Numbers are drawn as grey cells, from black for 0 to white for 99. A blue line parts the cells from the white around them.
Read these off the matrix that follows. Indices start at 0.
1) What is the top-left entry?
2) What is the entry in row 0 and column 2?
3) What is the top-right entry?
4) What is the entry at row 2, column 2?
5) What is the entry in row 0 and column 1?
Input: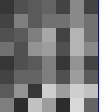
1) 21
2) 35
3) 26
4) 49
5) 31

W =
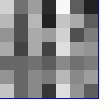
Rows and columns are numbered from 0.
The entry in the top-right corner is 13
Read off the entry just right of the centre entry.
86
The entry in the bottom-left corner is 76
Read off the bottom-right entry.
36
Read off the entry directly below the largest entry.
76
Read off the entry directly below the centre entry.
36
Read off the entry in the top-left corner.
81
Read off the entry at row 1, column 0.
71
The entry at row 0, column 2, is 61
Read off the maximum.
96
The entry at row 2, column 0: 57

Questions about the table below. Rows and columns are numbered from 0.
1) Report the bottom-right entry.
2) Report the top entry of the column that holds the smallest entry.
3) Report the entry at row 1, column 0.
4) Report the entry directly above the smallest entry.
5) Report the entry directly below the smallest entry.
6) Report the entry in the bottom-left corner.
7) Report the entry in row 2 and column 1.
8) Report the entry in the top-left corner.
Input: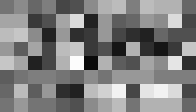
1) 40
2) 54
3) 64
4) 22
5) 54
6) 45
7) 77
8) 45

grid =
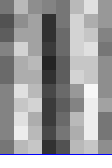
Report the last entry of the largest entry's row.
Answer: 55
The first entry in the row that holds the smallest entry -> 41
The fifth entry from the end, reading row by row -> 19
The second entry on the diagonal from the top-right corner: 67
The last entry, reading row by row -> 55
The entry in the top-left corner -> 46
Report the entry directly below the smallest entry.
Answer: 19
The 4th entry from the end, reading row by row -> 32
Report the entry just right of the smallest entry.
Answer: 36
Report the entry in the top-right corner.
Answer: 59
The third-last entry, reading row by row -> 72
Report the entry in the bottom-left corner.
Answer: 46
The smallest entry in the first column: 32
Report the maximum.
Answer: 96
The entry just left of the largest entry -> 59
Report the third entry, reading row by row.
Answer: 55
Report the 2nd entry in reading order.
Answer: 72
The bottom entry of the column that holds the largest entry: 77
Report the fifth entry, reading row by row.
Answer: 46
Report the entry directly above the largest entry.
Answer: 77
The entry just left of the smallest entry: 72
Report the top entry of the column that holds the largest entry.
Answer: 87
